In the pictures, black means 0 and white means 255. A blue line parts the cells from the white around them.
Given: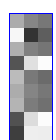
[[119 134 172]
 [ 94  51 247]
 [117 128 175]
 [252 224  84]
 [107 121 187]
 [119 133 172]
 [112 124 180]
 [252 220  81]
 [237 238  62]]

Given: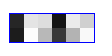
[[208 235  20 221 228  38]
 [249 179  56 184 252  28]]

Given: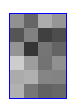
[[150 172 102 145]
 [ 77  64 129  85]
 [100 117  53 148]
 [144 115 157 205]
 [131 133 176 171]
 [103  98 118 177]]

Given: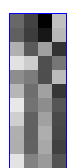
[[192   1  66 104]
 [183  23  61  96]
 [ 50 160  90 176]
 [118  79 205 226]
 [187  78 124 141]
 [ 54 161 110 182]
 [ 85 141 115 232]
 [ 74 161  97 207]
 [ 71 174  97 175]
 [ 64 168  98 174]
 [ 83 154 130 227]]

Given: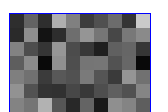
[[202  52 108  80  60 128 175  46  99  46]
 [138 120  71 118 149 110  45  19 142  42]
 [ 54 102  96  31  56  76 150  53  77 130]
 [  9 103  82 118 117  78 144   9 139  94]
 [113 149  58  85 122  81  88  59 113 127]
 [133  81  95  78  56  71  49  51  82 146]
 [ 94 132 143  25 100  40  86 178 117 131]]

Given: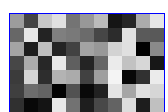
[[229 171  38  21 187 152 116 224 199  68 156]
 [ 89  90 225  44  70 107 121 127  35 231 103]
 [138   1 224 211 152 163  66  36 191  29 164]
 [ 23 215 194 235 102  36  95 232  39 172  71]
 [235  49   8 244 159  65 171 179  45 212  59]
 [214 224 166 228  33   9  82   3  99 109  63]
 [192  29 221  99  72  30 114 232  20   8  48]]

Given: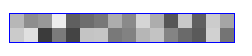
[[165 204  96 200  86 173 213 138 173 120 109  95 237 152 142 183]
 [116 209  90 106 132 195 182 130 121 198 196  68 123  59 224 203]]

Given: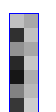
[[168 192]
 [193  48]
 [167 145]
 [198  40]
 [173  22]
 [185 130]
 [205  55]]

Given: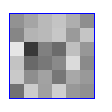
[[142 174 196 185 165 146]
 [197 154 199 185 180 134]
 [151 191 107 128  56 230]
 [138 219 138 120 105 195]
 [153 168 119 162 142 201]
 [144 152 207 160 204 113]]
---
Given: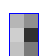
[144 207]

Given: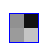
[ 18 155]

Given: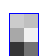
[192 168]

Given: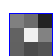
[ 35 240  97]

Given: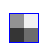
[241  53]

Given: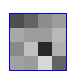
[157 157 192 160]

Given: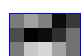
[ 57  48 214]

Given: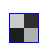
[48 30]

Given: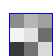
[160 226  56]
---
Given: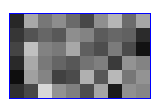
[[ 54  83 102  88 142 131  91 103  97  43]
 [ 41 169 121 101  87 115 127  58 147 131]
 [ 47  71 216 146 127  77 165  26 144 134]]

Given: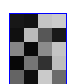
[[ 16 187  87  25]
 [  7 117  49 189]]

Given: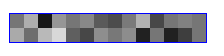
[[170 110 185 216  95  71 142 120 141  33 118  33  62 118]]

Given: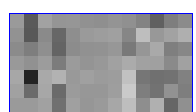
[[146  88 138 103 142 154 157 160 134 190 152 162 175]
 [153 145 156 124 155 148 152 161 171 161 160 138 161]
 [161 107 167 106 155 151 151 158 202 126 114 146 126]]

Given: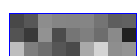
[[ 83  57 146  76 117 127 109 138  32]]

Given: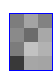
[[138 107 168]
 [ 57 166 164]]
